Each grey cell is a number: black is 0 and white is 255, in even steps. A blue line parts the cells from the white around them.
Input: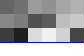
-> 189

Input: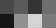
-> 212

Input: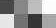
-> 53

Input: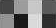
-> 218

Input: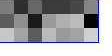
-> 187

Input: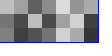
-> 209

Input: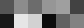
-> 97

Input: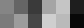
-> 186

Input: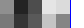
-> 196
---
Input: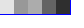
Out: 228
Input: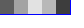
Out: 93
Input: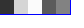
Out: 50
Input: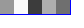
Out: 153
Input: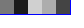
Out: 120
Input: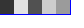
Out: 52
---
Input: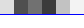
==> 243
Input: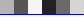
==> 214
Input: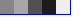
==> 238
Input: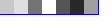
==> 159
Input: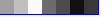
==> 56
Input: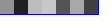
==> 64
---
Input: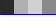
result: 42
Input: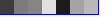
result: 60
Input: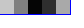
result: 199
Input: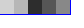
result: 210
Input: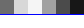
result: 108
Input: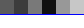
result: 91
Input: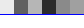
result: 235
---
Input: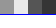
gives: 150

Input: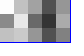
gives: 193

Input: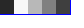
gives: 40

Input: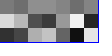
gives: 49

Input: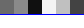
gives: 106

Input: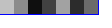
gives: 193
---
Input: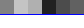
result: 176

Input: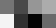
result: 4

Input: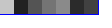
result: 84

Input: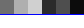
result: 208

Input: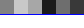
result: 167

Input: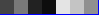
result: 34

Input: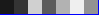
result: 208

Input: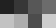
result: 76

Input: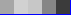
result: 199

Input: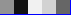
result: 241
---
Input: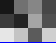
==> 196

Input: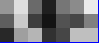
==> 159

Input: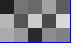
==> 152

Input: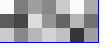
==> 136

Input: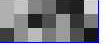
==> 143

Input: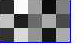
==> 217
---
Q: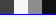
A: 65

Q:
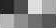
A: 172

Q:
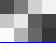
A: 231

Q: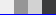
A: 150

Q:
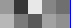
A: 162

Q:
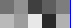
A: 177

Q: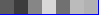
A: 178
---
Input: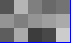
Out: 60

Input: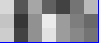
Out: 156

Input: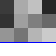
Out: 117

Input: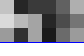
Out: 26

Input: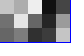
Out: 48

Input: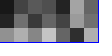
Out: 101

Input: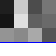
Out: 137

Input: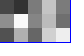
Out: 102
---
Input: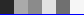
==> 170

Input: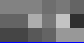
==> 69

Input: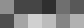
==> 165

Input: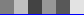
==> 192

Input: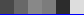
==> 104

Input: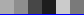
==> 142

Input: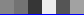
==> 115

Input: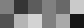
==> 181

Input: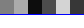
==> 171

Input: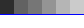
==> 98
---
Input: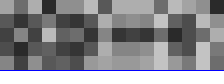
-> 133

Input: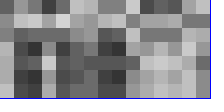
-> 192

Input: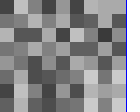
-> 96

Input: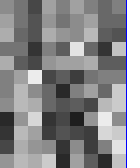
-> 149

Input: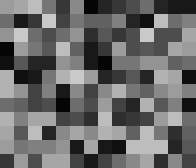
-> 55

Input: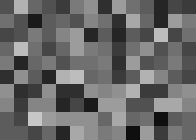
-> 92
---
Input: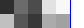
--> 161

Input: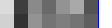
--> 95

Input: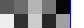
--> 160

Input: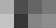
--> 142

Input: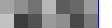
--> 123

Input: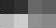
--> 135

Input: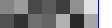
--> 166

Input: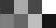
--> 22
